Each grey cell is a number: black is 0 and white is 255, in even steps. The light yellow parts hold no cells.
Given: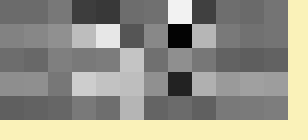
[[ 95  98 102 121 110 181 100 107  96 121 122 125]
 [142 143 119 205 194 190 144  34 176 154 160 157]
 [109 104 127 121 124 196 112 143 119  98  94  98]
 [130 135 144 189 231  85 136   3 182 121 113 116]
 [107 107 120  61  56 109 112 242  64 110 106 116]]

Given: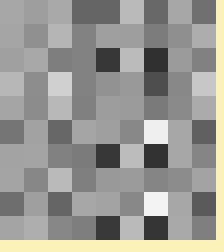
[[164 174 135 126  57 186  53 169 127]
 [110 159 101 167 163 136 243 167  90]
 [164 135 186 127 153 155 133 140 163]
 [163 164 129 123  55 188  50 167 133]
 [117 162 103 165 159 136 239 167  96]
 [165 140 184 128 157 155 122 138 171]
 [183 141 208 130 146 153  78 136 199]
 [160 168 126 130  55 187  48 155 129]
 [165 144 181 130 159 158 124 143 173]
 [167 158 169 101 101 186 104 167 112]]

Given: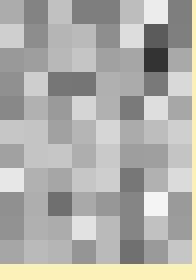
[[166 186 180 149 185 112 154 198]
 [145 176 172 225 186 133 193 155]
 [144 174 110 169 151 133 244 154]
 [231 177 165 198 206 119 177 219]
 [160 196 198 174 200 158 159 196]
 [198 196 161 180 214 170 189 207]
 [136 177 154 213 177 122 222 167]
 [144 205 118 117 175 170 120 217]
 [153 158 184 197 161 165  50 169]
 [207 140 180 185 142 221  91 127]
 [172 131 193 125 126 189 235 126]]

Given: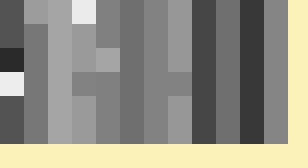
[[ 82 119 165 155 128 110 130 151  70 111  56 133]
 [ 82 119 165 155 128 110 130 151  70 110  56 133]
 [236 119 165 130 128 110 130 129  70 111  56 133]
 [ 42 119 165 155 165 110 130 151  70 111  56 133]
 [ 82 119 165 155 128 110 130 151  70 111  56 133]
 [ 82 156 165 234 128 110 130 151  70 111  56 133]]

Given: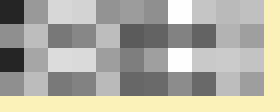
[[143 188 121 130 186 103 106 140 105 189 158]
 [ 37 166 220 218 158 126 159 254 201 203 195]
 [143 189 120 135 189  91  99 130  99 179 159]
 [ 37 153 215 211 147 156 143 254 197 186 192]]

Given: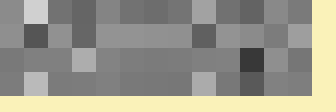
[[124 186 123 124 128 121 120 119 171 120  89 129 126]
 [121 128 128 173 131 125 123 124 128 129  56 143 118]
 [143  85 145 102 147 147 145 144  96 147 139 124 158]
 [139 208 114 101 132 114 109 116 162 113  99 137 122]]

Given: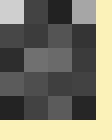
[[ 35  66  91  38]
 [ 91  78  63  66]
 [ 45 112 106  59]
 [ 71  60  84  52]
 [207  67  34 166]]

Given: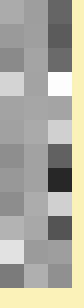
[[123 175 144]
 [226 155 158]
 [179 168  84]
 [141 172 208]
 [152 162  39]
 [142 162  97]
 [161 170 208]
 [163 166 164]
 [212 163 253]
 [138 164 106]
 [154 159  91]
 [171 158 101]]
